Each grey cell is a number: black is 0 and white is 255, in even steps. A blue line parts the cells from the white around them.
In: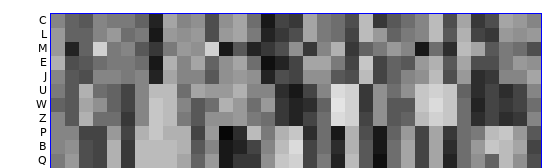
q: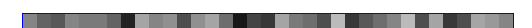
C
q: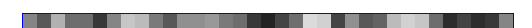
Z
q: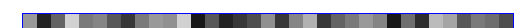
M
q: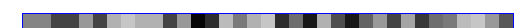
P
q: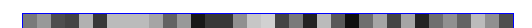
Q

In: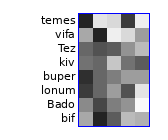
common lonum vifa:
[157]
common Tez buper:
[103]
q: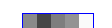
Bado

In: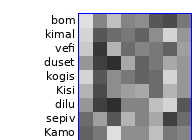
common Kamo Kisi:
[141]
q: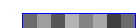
sepiv
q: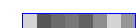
kimal
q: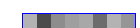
Kisi
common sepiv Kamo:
[132]

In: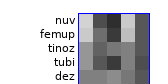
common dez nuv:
[87]
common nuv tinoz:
[87]
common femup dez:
[87]
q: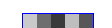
femup
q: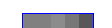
dez

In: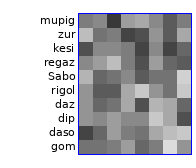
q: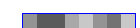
rigol
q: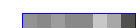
dip
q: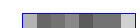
Sabo

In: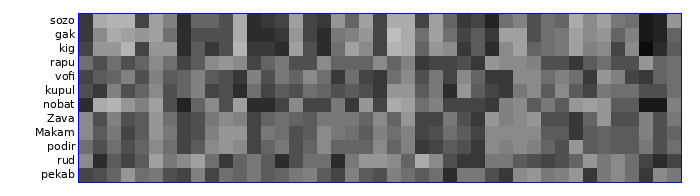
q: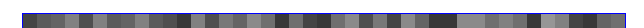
vofi
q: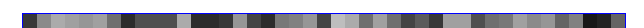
gak
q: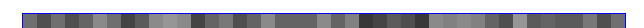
podir
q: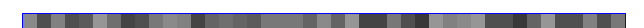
Zava

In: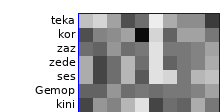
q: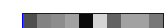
kor
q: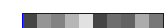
kini
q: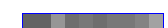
Gemop

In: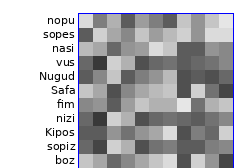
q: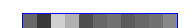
vus
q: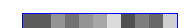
Kipos
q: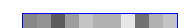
fim
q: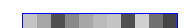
Safa

